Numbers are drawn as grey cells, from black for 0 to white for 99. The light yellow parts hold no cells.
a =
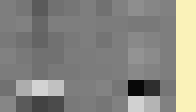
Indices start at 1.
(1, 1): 49
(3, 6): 49
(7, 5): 47
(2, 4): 49
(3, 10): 51
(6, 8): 46
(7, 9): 81
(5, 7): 48
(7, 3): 26
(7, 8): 50
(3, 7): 45
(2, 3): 40
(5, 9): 53
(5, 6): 48
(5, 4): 47
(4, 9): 57
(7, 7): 46
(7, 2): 35
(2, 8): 48
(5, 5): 47
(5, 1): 48
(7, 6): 48
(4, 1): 50
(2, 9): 47
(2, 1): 49

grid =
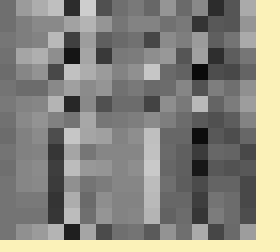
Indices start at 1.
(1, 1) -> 43
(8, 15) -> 36
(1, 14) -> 17
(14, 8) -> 51
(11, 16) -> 34
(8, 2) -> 53
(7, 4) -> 70
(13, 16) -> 28
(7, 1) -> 47
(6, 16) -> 56
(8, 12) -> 42
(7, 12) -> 47
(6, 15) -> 43
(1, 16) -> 66
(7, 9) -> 42
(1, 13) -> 53
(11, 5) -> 73
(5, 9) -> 56
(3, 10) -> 27
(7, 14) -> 39
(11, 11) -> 40
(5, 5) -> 75
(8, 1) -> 44
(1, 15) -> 33
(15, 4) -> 70
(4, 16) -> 46
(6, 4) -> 53
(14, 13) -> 21
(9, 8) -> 51
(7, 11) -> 55
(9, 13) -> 5
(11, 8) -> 52
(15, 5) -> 12
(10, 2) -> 50
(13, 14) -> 45
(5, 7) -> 60
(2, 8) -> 46
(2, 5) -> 63
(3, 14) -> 37

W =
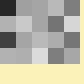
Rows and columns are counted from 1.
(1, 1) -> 15
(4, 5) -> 65
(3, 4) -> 67
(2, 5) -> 83
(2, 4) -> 45

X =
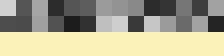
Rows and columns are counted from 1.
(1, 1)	81
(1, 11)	20
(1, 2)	33
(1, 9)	53
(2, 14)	14
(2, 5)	11
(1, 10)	17
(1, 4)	17
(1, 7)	60

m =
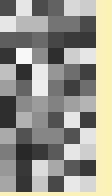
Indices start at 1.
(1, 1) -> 30
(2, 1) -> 89
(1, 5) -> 84
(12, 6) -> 83
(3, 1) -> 37
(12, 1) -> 64
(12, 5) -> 90
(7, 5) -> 62
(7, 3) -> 60
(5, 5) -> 43
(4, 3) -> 54
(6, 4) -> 45
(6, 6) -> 43
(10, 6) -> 80
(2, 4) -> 45
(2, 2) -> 71
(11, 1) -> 59
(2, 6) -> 29
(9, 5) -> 32
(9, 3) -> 52
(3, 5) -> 23

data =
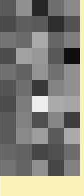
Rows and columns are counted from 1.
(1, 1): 35
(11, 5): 50
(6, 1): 33
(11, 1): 45
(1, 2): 56
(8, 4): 52
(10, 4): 31
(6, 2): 43
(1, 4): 43
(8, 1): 35
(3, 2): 41
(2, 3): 35
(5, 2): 38
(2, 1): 29

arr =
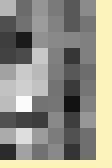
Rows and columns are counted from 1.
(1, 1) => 71
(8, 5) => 24
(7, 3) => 45
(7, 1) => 73
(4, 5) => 21
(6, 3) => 75
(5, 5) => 34
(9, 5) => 32
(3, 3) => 56
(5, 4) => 48
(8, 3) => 23
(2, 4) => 51
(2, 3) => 60
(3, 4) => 53
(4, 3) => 78
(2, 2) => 44
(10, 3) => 44

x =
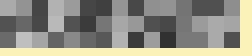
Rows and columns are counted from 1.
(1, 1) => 66
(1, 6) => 27
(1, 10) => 56
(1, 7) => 25
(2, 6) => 23
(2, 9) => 59
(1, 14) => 31
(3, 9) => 23
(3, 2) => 74
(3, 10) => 61
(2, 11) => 28
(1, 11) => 57
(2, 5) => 32

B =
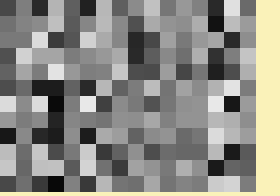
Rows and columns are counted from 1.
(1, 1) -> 28
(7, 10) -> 32
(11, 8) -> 23
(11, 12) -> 68
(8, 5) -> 52
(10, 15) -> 10
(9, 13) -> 46
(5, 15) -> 30
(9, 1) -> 9
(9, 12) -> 41
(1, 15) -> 87
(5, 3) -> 48
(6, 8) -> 38
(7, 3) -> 85
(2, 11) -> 57
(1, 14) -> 16
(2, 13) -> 67
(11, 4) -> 75
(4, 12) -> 43
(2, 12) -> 55
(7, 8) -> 54
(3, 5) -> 33
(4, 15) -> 49
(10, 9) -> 56
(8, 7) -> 45
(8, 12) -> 57
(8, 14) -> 71
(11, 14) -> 10
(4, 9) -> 16
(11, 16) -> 37
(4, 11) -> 53
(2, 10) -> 66
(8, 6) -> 48
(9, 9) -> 38
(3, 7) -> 66
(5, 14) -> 12
